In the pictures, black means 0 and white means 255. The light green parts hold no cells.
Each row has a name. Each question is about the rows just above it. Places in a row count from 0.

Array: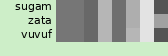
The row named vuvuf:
[118 118 104 182 111 182 227  84]
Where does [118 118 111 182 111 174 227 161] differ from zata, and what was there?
2, [104]
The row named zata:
[118 118 104 182 111 174 227 161]
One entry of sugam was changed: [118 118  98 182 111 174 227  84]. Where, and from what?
2, [104]
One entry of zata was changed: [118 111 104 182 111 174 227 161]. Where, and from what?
1, [118]
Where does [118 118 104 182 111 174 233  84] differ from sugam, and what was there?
6, [227]

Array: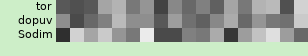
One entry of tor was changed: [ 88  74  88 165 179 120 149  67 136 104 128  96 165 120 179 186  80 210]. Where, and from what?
1, [80]
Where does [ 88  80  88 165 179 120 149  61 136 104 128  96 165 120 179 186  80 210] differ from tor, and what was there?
7, [67]

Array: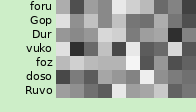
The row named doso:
[ 72 124  92 166 151 131 238 144 124 112]
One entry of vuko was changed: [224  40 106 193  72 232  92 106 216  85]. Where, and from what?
1, [47]
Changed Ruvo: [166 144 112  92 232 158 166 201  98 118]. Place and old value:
0, [158]
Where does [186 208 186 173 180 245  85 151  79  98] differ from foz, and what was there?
3, [180]
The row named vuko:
[224  47 106 193  72 232  92 106 216  85]
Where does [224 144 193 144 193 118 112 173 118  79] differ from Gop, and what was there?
3, [137]
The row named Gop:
[224 144 193 137 193 118 112 173 118  79]

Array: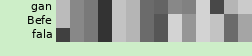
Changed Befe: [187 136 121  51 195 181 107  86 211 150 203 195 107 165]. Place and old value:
10, [211]
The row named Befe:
[187 136 121  51 195 181 107  86 211 150 211 195 107 165]

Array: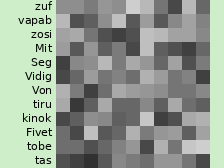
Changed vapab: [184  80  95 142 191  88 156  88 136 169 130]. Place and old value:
9, [162]
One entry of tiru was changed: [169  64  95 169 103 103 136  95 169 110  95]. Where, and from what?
1, [56]
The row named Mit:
[156  88 150  95 123  72 191  95  80  64 103]
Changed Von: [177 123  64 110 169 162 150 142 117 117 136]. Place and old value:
5, [156]

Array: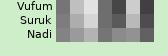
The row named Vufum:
[117 191 226 110  70 205  64]
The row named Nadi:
[131 154 179 117 139 146  97]
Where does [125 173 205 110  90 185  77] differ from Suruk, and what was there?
2, [213]

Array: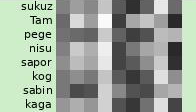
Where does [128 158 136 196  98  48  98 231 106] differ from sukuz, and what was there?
4, [90]
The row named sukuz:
[128 158 136 196  90  48  98 231 106]
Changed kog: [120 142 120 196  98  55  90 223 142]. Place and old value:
4, [90]
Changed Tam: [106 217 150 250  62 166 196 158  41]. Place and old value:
2, [158]

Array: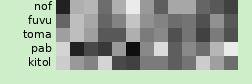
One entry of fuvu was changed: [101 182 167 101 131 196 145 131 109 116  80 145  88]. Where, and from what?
1, [190]
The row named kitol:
[204 153 131 212  73  65 123 123  94 116 204 159 109]
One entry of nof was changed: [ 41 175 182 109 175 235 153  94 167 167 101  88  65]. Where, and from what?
0, [33]
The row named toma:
[159 190 159  88  88 175 123 137  80 116  65 123  80]
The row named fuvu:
[101 190 167 101 131 196 145 131 109 116  80 145  88]

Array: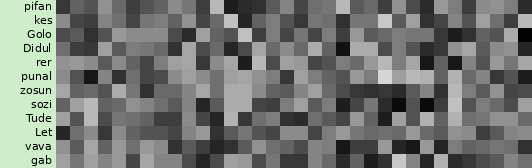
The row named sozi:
[ 98 159 184  98 105 145 132 111  90 132  37  90 171 171  69  62 124 159
  90 124  29  69 118  43  10  83  10  62 192  83 124 105  75 159]
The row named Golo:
[ 75  90  49  83 152 139 139 139  75  43 159  98  83 192  62 124  69 118
  69 124  62 152  90 105 124 118 118  55  29  49  98  83 171   3]
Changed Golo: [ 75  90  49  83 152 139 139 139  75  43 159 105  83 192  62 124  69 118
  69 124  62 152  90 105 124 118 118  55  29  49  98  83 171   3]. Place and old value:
11, [98]

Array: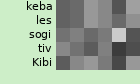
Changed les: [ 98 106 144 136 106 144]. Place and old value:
2, [152]
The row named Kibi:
[ 92 136 152 122  72 152]

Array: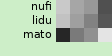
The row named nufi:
[201 166 152  80]

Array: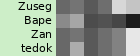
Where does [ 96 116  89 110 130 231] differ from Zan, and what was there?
0, [104]
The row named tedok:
[104 172  89 110 130 231]
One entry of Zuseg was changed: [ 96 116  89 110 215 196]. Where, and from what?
0, [104]

